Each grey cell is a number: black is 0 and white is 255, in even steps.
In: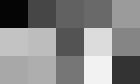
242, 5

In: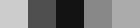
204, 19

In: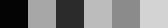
211, 4

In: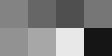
232, 21

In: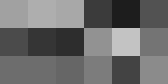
195, 29

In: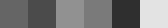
227, 47

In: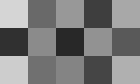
213, 40

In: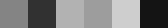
206, 20

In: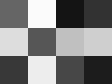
251, 20
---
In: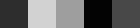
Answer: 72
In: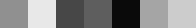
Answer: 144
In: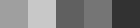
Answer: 117
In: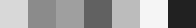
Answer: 159
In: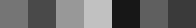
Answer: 95
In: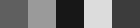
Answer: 95
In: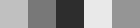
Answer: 149
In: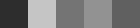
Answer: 116
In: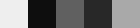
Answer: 96
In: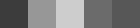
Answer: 107
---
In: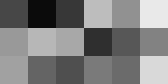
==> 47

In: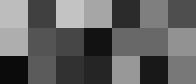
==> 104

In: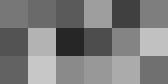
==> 77

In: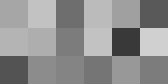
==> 194

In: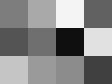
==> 111

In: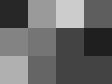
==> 117
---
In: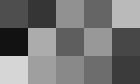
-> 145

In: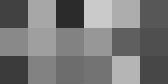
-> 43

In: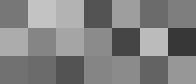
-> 179

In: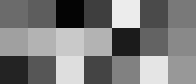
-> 4

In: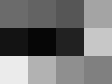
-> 86

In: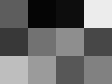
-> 13
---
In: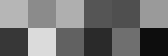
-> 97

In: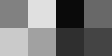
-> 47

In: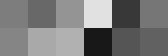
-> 177

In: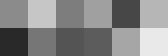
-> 84

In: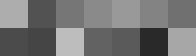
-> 189

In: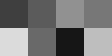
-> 22

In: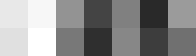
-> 120

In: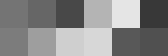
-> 207

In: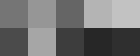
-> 61
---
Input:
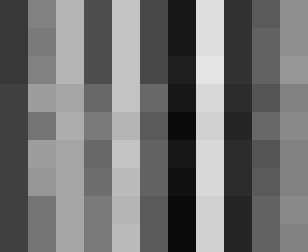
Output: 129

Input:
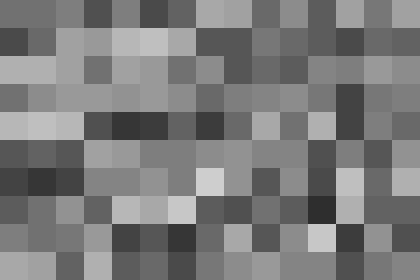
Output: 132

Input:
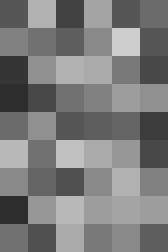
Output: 94

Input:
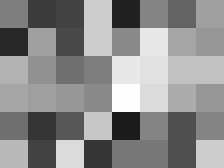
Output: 205

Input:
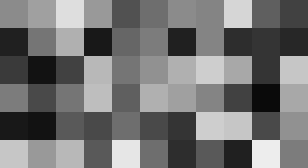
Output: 124
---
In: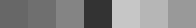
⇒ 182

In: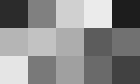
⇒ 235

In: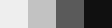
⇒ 90

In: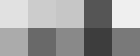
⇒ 85

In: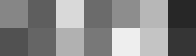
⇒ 183

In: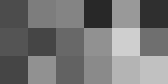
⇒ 153
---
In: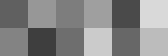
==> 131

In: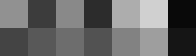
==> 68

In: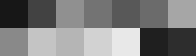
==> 137

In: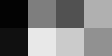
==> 16

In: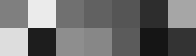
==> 221

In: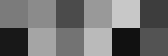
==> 24

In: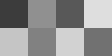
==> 197

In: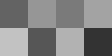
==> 194
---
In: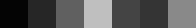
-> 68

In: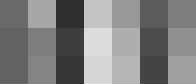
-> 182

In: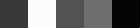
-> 82

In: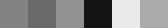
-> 20

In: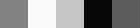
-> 197

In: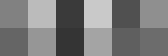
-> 164

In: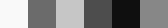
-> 77
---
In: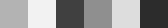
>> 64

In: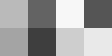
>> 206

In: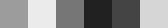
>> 118

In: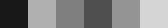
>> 127

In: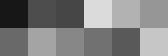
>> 135

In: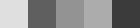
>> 147

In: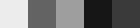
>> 158

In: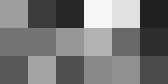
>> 80

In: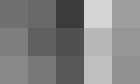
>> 88

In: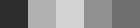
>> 210
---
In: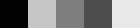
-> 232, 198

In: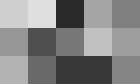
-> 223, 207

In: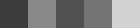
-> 211, 137

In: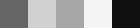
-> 244, 209

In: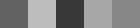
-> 190, 166

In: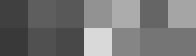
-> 217, 172

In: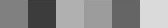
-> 218, 176

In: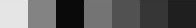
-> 229, 131

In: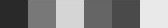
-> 233, 213

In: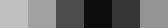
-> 191, 162
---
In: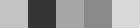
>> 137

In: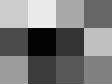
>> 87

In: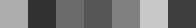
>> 200

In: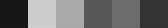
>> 108

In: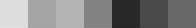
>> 74

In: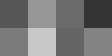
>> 101

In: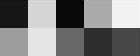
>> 45

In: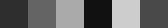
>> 205
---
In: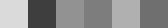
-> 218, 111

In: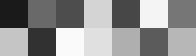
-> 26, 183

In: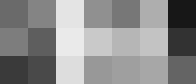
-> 106, 100

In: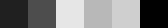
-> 32, 1

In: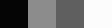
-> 5, 252

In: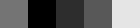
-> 116, 229

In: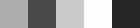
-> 174, 39

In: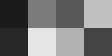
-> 27, 68

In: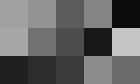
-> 160, 106

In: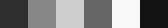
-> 47, 18
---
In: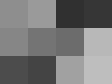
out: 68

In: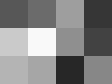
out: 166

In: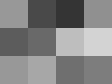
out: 167

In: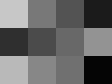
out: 135

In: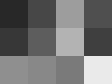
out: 136

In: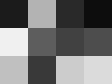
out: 57

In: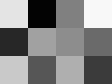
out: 86
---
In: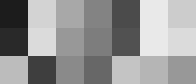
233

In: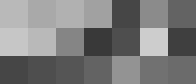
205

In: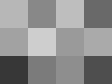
154

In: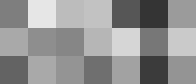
119

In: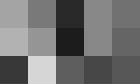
136

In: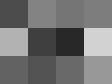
40

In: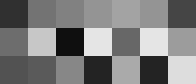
229

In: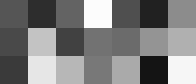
148

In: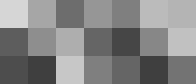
135

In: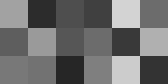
57
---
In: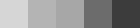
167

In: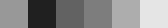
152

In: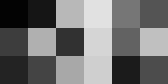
207

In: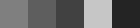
94

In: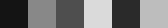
136

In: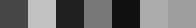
157

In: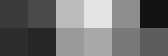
168
